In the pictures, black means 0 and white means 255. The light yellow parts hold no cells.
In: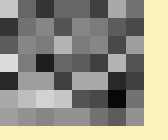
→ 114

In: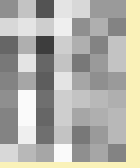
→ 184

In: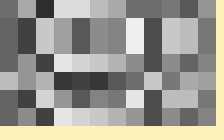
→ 119

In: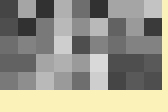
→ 89

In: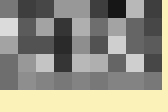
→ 71

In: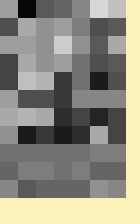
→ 101

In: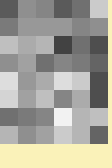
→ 191
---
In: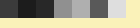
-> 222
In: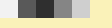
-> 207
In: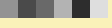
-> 222
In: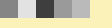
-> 186
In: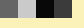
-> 59
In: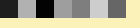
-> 102
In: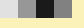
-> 129
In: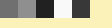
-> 56
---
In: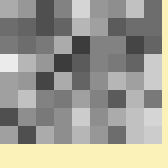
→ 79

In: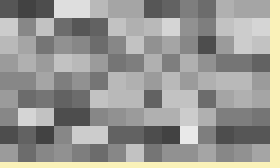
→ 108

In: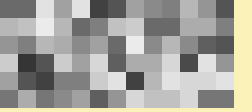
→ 172

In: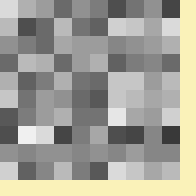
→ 97

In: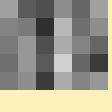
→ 142
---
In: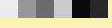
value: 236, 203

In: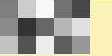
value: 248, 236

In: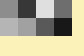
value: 223, 181

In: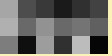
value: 188, 176

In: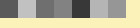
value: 193, 181

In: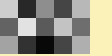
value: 226, 205
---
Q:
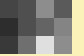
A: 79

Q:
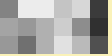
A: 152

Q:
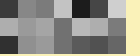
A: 154

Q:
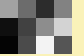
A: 65

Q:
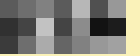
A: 68

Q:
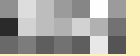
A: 210
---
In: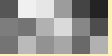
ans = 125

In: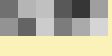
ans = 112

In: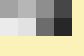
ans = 163

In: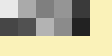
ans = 233

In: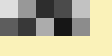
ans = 222

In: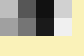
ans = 190

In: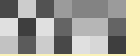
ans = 224

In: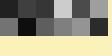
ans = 33

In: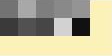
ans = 115

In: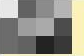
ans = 108
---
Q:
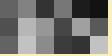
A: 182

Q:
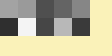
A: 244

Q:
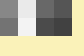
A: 243

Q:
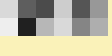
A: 32

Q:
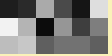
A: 180

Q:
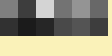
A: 27

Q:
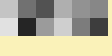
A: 37

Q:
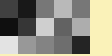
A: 54

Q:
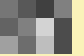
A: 128

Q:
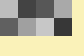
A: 160
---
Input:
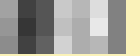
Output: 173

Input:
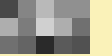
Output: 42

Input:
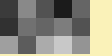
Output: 171

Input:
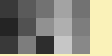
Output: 45

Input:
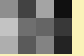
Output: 90

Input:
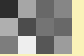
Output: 238

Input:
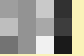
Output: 147
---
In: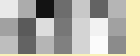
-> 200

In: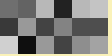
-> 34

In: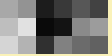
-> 57

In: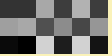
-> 61

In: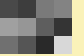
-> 61

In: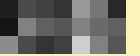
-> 152

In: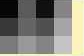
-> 90
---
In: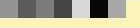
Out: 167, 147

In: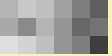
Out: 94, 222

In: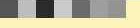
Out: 147, 85

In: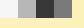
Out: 122, 246

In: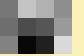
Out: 142, 130

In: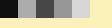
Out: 215, 15

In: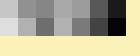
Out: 26, 222

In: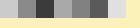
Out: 224, 203

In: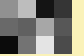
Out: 53, 11
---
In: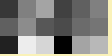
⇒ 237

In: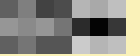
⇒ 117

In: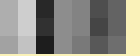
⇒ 194

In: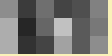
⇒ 50

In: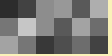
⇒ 118

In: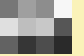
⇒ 54

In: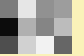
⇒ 209

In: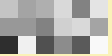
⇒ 240
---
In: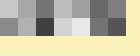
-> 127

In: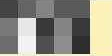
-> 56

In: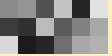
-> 168

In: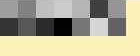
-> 149

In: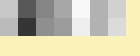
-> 209

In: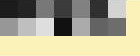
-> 211

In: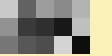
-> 191

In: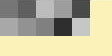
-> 74

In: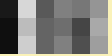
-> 169
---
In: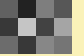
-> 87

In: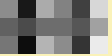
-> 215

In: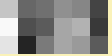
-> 68

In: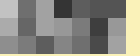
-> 84

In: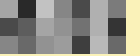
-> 123

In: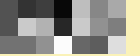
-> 169
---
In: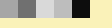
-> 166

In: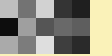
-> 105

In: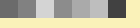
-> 140

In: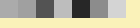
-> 160

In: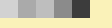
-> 170

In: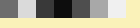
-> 109
